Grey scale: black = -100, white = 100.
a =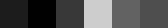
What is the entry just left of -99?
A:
-78
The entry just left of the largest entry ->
-56

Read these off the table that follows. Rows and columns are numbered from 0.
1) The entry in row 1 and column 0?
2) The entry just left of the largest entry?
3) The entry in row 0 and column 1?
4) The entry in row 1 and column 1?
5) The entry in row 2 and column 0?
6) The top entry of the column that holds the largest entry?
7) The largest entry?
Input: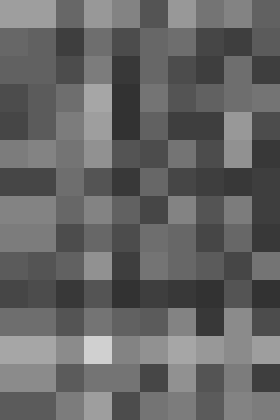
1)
-19
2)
9
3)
24
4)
-24
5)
-24
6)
19
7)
63

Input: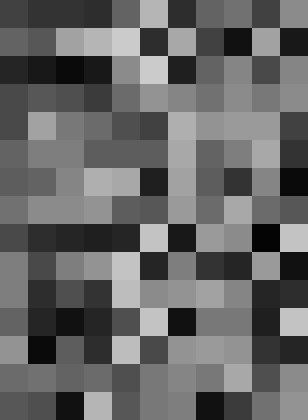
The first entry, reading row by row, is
-49
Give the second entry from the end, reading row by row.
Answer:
-11
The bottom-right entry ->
15
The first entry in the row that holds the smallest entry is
-43
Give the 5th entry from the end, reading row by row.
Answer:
-1
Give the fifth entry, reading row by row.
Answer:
-22
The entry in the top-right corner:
9
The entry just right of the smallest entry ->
53
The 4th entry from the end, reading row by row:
-87
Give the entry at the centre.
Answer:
-32
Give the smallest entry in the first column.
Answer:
-71
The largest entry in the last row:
42
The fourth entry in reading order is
-65
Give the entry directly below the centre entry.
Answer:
53
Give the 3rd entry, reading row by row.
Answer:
-60
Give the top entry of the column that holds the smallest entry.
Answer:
-49
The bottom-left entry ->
-32
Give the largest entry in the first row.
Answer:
42
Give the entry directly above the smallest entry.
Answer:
-16
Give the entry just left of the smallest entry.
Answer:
9
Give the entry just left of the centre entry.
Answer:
-27
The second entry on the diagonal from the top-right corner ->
27
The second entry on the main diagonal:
-32
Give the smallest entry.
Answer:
-97
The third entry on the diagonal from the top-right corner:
4

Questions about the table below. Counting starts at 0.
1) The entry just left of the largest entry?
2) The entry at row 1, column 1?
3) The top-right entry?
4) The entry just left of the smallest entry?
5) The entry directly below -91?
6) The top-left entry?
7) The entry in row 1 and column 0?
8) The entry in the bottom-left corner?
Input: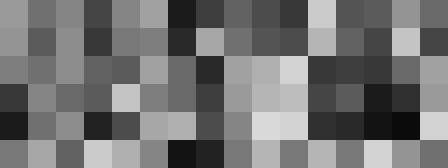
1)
4
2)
-29
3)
-18
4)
-85
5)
16
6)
21
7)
16
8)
-6

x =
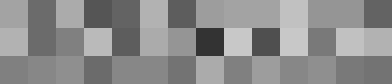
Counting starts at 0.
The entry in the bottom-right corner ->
-10
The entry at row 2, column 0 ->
0
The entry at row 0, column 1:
-16
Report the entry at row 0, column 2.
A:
34
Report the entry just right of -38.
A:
57
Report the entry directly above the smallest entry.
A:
23
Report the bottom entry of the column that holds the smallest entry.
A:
34
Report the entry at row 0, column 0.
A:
28
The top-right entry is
-22

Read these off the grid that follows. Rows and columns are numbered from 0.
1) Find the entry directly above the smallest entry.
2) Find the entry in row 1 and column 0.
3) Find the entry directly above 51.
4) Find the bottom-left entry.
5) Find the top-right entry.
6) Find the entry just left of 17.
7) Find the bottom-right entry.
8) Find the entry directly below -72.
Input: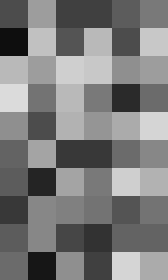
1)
-40
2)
-89
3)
23
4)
-16
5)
-5
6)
40
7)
34
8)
6

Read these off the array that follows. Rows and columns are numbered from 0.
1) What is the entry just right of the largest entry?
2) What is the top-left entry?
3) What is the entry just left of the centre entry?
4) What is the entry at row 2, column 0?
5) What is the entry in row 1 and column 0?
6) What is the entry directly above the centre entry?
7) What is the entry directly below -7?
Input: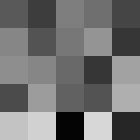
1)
-70
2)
-30
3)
5
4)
11
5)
5
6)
-7
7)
-18

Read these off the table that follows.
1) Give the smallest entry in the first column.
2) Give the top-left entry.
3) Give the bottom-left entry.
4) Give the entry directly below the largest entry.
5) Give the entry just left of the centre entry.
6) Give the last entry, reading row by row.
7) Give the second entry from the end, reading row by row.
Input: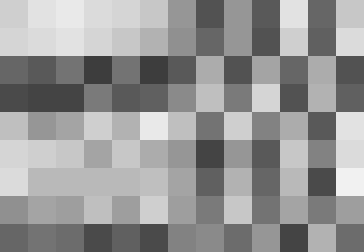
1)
-42
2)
62
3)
-20
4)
24
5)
83
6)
-15
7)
40

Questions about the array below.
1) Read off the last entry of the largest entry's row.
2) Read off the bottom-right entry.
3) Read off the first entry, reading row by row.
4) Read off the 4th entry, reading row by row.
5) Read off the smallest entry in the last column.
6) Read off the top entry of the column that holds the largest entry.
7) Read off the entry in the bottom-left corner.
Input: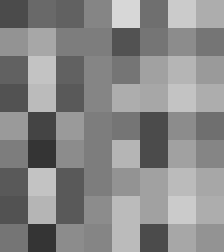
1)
36
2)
15
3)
-41
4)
4
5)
-13
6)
69
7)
-8

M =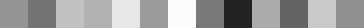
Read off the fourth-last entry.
34
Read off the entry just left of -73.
-5
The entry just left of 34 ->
-73
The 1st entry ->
17

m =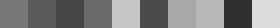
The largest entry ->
73
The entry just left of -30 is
-6

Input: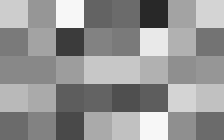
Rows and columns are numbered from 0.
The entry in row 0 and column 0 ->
61
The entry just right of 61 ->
18
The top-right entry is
66
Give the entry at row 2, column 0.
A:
7
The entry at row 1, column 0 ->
-4
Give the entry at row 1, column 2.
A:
-54
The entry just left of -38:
-22
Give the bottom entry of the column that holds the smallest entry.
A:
94
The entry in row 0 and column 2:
94
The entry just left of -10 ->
39
